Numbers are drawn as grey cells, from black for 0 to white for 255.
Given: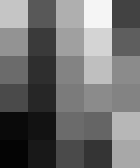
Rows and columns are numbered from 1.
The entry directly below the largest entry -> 212
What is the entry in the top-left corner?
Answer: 197
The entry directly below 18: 24
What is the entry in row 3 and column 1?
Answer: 107
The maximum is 245
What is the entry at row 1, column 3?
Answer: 175
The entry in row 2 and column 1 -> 147
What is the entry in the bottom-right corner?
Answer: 168
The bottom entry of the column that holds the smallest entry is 4

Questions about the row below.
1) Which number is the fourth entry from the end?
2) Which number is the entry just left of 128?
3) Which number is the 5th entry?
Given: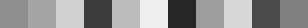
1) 157
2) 75
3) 188

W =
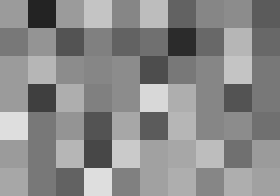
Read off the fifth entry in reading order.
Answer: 134
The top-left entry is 155
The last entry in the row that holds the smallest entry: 91
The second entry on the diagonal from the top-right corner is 182
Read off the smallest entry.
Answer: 35
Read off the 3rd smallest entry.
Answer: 63
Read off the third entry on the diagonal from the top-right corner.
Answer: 134
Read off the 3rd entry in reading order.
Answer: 155
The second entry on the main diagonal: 148
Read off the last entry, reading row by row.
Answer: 161
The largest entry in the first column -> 222
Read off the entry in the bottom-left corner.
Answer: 167
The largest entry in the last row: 222

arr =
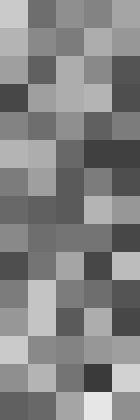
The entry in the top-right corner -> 165
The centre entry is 90
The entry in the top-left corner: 202
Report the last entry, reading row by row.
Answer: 143
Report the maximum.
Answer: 230
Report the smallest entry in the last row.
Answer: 96
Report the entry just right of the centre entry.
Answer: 180
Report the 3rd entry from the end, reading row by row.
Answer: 165
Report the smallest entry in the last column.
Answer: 64
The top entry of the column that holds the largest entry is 131
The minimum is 58
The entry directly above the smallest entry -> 151
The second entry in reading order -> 110

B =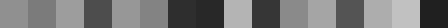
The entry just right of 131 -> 46
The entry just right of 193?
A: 32
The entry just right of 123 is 157

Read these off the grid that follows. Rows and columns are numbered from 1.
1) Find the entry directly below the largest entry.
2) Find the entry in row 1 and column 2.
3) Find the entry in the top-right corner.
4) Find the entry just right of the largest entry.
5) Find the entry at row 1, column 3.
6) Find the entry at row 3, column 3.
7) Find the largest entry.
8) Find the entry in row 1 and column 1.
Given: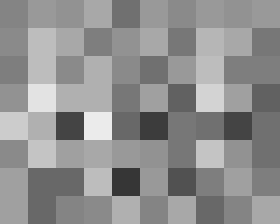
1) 168
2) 153
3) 153
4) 104
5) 146
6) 138
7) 235
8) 132

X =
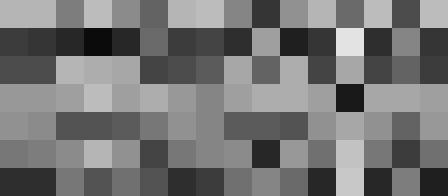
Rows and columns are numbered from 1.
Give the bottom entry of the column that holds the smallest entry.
83
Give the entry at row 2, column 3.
39
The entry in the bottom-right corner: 31
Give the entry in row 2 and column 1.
60
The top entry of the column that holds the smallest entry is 188
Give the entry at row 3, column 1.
76
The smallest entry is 11
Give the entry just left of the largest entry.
53
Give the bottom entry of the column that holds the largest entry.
200
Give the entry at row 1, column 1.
181
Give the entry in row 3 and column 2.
76
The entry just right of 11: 39
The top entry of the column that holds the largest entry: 106
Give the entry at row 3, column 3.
181
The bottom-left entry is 46
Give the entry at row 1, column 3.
125
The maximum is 227
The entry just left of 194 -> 112
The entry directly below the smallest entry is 173

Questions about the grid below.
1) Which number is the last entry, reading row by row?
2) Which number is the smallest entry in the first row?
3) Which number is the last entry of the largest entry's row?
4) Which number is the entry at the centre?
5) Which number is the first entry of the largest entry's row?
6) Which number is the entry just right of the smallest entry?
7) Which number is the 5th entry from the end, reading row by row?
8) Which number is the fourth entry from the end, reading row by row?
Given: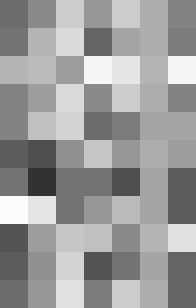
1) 100
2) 108
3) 92
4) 198
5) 252
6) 115
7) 224
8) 123

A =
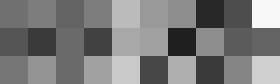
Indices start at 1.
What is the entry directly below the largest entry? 99
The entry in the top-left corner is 112
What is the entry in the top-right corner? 248
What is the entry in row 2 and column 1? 85
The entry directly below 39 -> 141
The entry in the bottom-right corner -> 207
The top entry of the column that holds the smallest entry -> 141
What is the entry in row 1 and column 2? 125
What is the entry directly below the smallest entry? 174
